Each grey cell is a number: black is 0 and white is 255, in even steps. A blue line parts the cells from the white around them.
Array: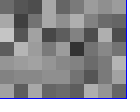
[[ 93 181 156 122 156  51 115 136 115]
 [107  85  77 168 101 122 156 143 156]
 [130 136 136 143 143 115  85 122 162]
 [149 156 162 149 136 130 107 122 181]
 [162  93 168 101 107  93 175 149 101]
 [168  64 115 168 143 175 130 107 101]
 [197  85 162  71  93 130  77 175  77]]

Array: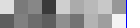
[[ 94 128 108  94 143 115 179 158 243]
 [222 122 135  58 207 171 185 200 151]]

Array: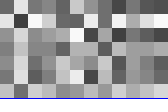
[[105 229 119 134  99 201 146 111  71 119  86  79]
 [119 223  93 127 194 236  71 187  99 152 134 105]
 [127 194 134 134  99 179 179  93 187 158 158 173]
 [140 215 111 146 201 166 140 201  86 158 127  93]
 [146 215 140 158 173 249  71 166  64 119  93  71]
 [194 111 207 187 140 152 187 152 207 173 194 215]
 [229  64 249 207 105  99 236 111 242 173 223 249]]

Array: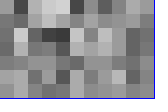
[[106 178 119 125  86 178 163 178 155 100 119]
 [113 203 100  65  58 197 132 190 155 100 113]
 [119 106 163 190 163 132 163 140 147 155 125]
 [125 132 147 147 119 106 147 147 125 113 140]
 [147 171 132 113 119 171 140 147 155 132 140]
 [155  71 178 203 210  71 140  93 132 171 155]
 [163 171 113 155  86 171 125 155 184 100 132]]

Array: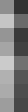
[[143  50]
 [149  57]
 [157  71]
 [165  65]
 [171  77]
 [177  85]
 [197 106]
 [203 113]]

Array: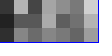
[[ 34  88  88 171  94 113 179]
 [ 47 134 107 134 121 101 157]
 [ 54 179  69 165 142 121 208]]
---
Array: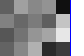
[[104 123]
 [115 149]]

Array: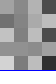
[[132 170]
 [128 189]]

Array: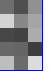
[[135 165]
 [ 66 172]]

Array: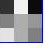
[[173 150]
 [173 128]]

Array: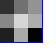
[[214 172]
 [169   3]]

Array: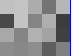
[[196 132]
 [132 177]]

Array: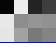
[[141 149]
 [162 121]]

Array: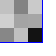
[[164 166]
 [192  19]]
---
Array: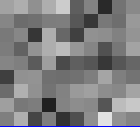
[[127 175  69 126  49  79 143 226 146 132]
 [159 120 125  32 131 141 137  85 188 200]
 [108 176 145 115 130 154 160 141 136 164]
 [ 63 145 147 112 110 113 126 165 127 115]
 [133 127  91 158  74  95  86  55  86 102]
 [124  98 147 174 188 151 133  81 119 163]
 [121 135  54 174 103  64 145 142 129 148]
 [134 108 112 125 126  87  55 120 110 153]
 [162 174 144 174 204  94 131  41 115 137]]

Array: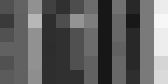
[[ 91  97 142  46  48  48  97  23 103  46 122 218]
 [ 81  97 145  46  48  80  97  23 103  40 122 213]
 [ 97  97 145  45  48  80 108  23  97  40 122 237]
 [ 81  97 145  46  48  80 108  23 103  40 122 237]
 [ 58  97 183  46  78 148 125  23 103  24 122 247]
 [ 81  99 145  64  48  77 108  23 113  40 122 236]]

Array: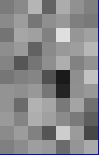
[[128 140 158 153 107 149 170]
 [139 156 129  85 205 155  71]
 [154 132 174 160 139 122  93]
 [147 107 178 166 121 164 112]
 [147 143 152 118  36 144 152]
 [118 128 133  80  26 143 194]
 [132  86 117 143 174 130 146]
 [142 154  98 138 153 158 183]
 [116 166 160 129 223 150 161]
 [138 157 118 143 152 127 121]
 [123 137 181  99 172 145 128]]

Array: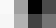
[[246 178  66 116]
 [249 160   1  74]]

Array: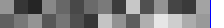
[[ 96 120 148  87 117  79  54 196 146  93 175 230 206 172 153]
 [150  54  37 136 103  72 106 122  60 199  80 147  69  58 163]]

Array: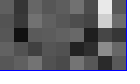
[[ 87  96 115  81  74 116  87  42  89]
 [ 98  82  64  85  81  34  46 140 103]
 [ 86  16  90  92  97 104  30  70  54]
 [ 83  57 114  96  87  77  69 207 108]
 [ 95  53 102  86  93 113  76 233  87]]

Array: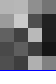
[[ 79  62 176 129]
 [ 73  94  61  21]
 [ 97  65 185  32]
 [155 202  78  33]
 [181 183 143 116]]

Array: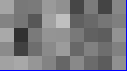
[[162 168 150 131 102 137 107  92 144]
 [139  65 110 138 156 104 129 110 129]
 [169  49 122 148 147 121  97  93 147]
 [131 118  87 162 192  96 105 118 127]
 [165 120 122 154 144  70 123  68 135]]
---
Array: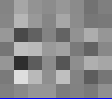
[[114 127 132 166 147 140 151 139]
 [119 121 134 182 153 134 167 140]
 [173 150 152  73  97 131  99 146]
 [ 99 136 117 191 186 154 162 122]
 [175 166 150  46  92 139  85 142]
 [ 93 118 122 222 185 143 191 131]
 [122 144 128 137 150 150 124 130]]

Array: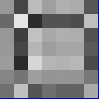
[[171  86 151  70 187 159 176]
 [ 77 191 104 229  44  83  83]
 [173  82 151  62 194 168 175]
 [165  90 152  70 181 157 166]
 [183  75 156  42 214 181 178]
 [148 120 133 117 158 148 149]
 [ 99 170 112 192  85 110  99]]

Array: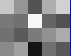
[[174 209 199 149  83]
 [101  82 121 113 247]
 [146 171 113  91 123]
 [112  88 138 160  21]]

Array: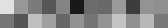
[[147 143 225 151 123  86 132  25 108 105 154  61]
 [184 121 118  84 191 159 103 146 116 148 196 143]]

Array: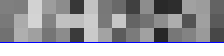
[[156  99 127 125 210 157 140  55 194 120 105  64 141  41  45 161]
 [160  90 121 171 212 131 193 190 204 121 199 100 114 142 174  83]
 [154  71 113 175 160 117 140  58 202 163  92 123 161  39 119 131]]

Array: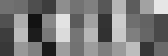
[[162 230 113 109  78  61 142 115 128  87 182  92]
 [ 99  73  81 173  18 137 227  91 161  51 205 111]
 [102  73  61 187  28 121 219 117 183  49 201 127]
 [ 53 105  56 152 129  26 158 114 157 126 155 189]]
